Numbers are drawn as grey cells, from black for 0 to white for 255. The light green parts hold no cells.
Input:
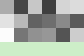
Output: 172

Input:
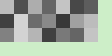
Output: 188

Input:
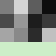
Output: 125

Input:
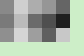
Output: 137

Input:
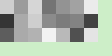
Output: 206

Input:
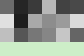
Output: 107

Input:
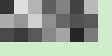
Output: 53

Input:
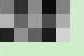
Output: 124
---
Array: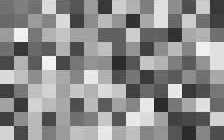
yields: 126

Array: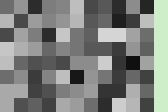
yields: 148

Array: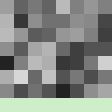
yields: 99

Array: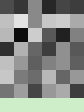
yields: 54

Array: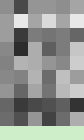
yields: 73

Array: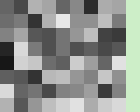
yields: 73

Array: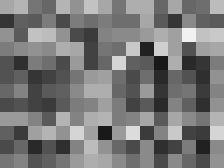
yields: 180

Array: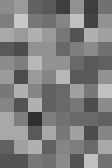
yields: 154

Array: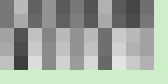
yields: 185
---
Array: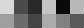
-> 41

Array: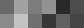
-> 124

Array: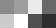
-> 234

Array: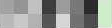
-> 192

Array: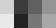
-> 96

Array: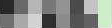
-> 182
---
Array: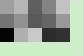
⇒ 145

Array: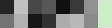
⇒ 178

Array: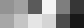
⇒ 197

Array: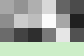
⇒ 203

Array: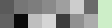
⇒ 10

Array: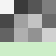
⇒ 161
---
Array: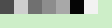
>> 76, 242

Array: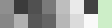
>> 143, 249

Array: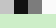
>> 196, 250

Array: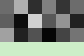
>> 108, 116

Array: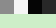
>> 139, 40

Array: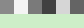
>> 137, 100

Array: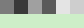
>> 123, 206

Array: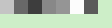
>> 196, 90

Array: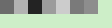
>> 107, 141
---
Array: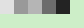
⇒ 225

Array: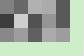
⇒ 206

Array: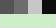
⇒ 199

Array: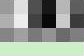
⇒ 236

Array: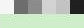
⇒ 245

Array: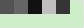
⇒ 191

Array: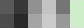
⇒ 203

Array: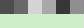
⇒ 212
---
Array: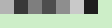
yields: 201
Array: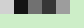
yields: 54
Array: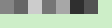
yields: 47
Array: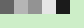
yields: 229
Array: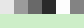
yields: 253
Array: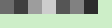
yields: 129
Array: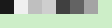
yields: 99
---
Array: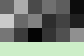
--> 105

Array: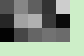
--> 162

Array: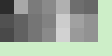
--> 97

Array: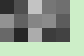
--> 98

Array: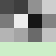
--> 236

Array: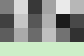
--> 198
